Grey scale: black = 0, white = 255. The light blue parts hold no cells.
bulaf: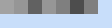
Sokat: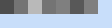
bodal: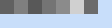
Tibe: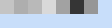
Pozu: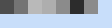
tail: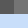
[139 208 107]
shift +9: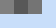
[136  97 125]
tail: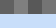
[139 208 107]
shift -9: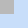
[176]
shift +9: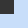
[62]
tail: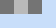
[127  88 127]
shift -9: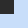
[35]

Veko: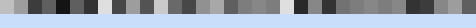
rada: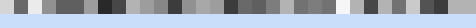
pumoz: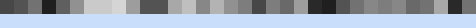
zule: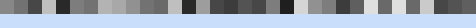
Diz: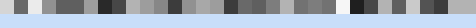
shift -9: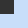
[42]
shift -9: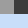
[148  51]
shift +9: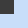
[69]
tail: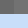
[168  41 114]

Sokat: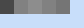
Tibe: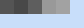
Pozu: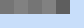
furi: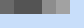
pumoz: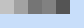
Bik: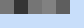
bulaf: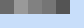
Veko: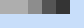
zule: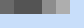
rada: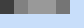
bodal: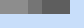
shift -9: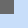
[96]
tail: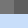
[94]
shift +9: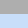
[183 183]
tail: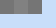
[129  94]
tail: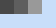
[162]
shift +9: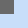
[114]
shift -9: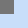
[108]

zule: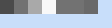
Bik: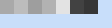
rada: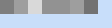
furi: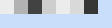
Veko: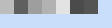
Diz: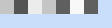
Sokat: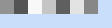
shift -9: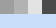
[149 169 218  66]
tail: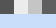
[248  95]
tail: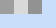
[146 158 114]
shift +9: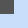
[93]
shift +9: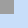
[167]
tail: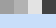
[54]
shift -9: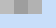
[179 149 169]

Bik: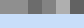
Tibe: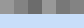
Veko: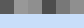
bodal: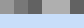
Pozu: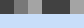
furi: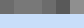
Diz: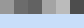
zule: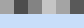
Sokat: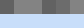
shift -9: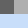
[ 89 166]
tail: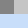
[164  89]
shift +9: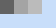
[107 173 196]
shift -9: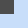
[68]
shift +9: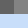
[107 140]
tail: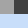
[ 65 164]
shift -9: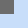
[99]

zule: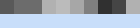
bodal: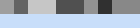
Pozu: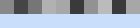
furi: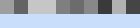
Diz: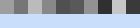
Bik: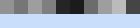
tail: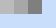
[ 48  69 177]
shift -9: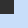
[39]
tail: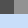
[ 48 136 136]
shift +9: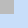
[196]
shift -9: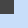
[60]
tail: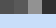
[198  58]
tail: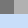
[167  58 146 187  58 167]

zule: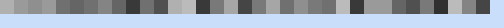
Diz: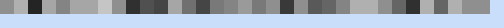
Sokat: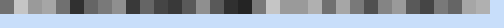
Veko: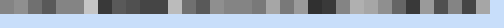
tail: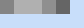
[ 48 176 101 176 143 143]
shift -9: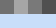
[103 157 112  71]
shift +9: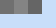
[121 141 110]
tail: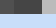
[112  89 143 132 132 121 166 121 154  48  57 132 176 166 143 101  57 154
  80 132  69 166]

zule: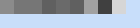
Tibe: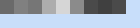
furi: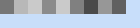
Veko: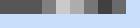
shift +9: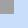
[170]
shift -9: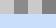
[193 130 193 119]
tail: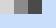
[64 74]
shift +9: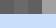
[105 115 105 170]
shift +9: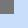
[127]
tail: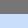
[ 96 106  96 161  64 214]
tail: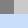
[173 118  64 106]

